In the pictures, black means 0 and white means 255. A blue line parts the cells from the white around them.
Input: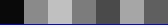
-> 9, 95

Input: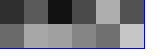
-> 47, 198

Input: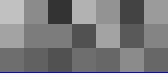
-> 193, 103

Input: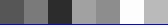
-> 86, 186

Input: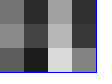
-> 115, 130

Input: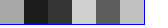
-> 167, 194

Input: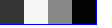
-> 52, 4

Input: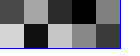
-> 72, 58
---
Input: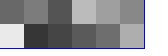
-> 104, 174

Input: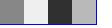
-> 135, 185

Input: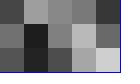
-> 70, 207

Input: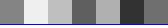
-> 132, 111

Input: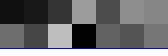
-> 16, 119

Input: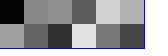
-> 5, 71
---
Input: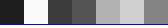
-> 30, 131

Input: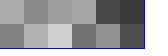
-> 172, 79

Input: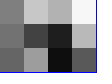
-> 127, 89

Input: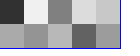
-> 49, 156

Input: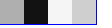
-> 175, 207

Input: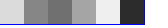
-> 219, 44

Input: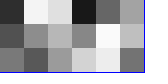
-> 46, 115
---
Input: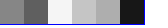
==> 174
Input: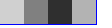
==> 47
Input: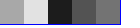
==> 83
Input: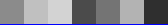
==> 179
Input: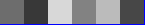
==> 187
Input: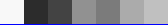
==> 171
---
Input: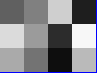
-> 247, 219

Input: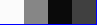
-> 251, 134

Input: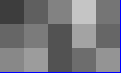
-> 197, 163

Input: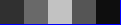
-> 194, 105

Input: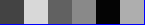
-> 216, 174

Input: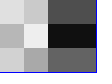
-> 238, 224

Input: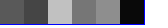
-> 193, 142
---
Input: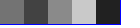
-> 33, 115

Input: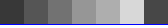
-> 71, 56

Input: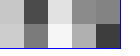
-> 131, 205

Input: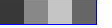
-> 102, 56

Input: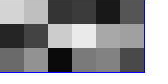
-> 85, 106

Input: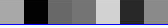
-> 138, 168

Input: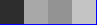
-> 196, 45

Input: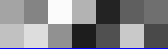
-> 111, 193

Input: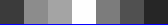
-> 38, 59

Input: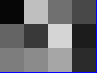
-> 72, 125
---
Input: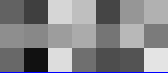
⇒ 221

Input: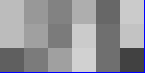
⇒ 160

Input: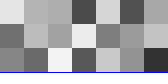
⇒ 243

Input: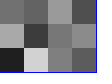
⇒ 127

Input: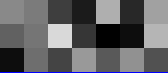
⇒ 68

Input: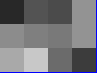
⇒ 107

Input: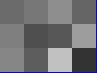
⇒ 193

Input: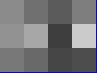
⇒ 70

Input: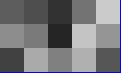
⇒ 128

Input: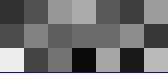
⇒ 115
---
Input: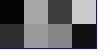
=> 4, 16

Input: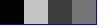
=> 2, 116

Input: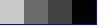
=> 201, 3

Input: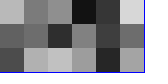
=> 185, 164

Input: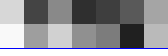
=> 215, 186

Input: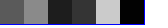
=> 90, 2

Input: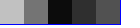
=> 193, 81
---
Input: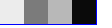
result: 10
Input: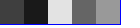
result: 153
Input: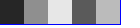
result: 187
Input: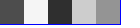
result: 148
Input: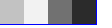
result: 43
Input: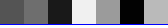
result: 186
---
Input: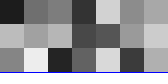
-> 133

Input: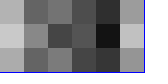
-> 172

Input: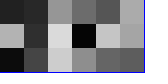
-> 12

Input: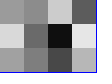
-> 161

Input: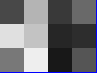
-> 120

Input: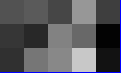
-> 48

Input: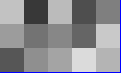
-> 86

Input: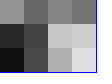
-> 16

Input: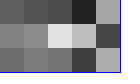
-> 109

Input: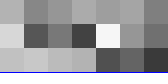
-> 193
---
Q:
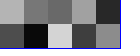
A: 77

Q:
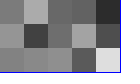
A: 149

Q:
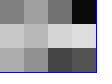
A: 199

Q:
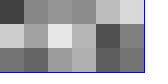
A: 205

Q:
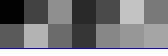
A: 89

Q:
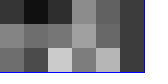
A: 132
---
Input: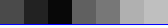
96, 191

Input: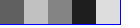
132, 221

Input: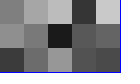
26, 201

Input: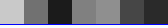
128, 201

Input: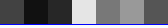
229, 229

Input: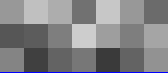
205, 205

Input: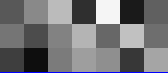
180, 245

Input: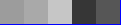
198, 198
